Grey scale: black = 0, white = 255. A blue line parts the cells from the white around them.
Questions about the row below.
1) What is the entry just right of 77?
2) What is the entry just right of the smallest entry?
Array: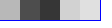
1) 54
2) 210

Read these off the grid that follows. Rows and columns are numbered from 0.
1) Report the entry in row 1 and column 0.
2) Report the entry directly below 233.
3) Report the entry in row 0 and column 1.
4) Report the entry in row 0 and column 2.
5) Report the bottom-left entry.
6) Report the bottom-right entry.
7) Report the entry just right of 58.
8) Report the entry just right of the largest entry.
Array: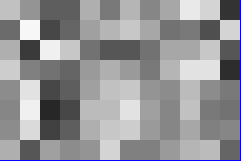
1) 107
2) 121
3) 148
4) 94
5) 175
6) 101
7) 240
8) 71

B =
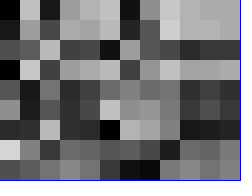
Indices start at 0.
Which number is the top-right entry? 171
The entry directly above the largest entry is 42
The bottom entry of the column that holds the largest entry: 79
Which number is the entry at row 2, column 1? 92
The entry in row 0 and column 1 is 192
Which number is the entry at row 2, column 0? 79
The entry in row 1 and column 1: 157
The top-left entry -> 1
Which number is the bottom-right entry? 129
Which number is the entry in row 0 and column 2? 23
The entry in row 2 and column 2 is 185

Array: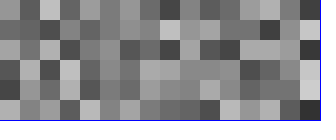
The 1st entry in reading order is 150
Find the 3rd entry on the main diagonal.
177
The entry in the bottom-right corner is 50
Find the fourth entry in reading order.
100
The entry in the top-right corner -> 64
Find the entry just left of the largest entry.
115
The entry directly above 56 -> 198
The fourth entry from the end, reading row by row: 150
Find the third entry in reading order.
191
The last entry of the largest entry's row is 205
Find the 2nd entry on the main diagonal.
100
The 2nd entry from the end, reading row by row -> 92
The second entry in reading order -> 92
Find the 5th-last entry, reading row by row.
185
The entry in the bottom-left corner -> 177
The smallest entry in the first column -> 70

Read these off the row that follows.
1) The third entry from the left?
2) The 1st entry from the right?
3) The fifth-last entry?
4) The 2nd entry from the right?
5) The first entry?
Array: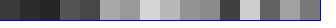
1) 37
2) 120
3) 64
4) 161
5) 58

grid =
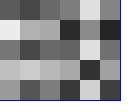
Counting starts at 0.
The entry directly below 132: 37
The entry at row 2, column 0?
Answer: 119
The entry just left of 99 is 105
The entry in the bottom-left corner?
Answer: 154
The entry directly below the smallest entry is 112
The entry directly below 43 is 99
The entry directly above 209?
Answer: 50
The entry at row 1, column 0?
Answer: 236
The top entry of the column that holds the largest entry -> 91

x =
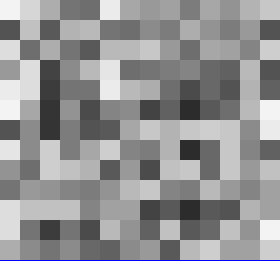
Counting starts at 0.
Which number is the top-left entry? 243
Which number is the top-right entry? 199
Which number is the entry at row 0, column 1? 214
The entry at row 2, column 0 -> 221
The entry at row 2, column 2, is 173
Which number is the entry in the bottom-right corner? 206
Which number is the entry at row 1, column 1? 193
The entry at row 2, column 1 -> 110
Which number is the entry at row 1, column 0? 83
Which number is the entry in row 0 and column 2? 173
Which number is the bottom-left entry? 173

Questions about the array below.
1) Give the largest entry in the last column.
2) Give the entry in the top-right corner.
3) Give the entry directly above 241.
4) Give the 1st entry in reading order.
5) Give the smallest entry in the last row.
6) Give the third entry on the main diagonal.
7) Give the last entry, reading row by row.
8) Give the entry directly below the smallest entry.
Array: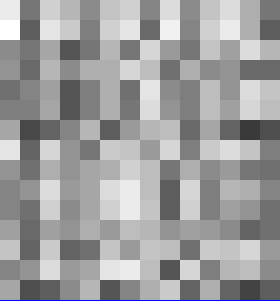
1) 196
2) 118
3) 220
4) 235
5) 66
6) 166
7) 93
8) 196
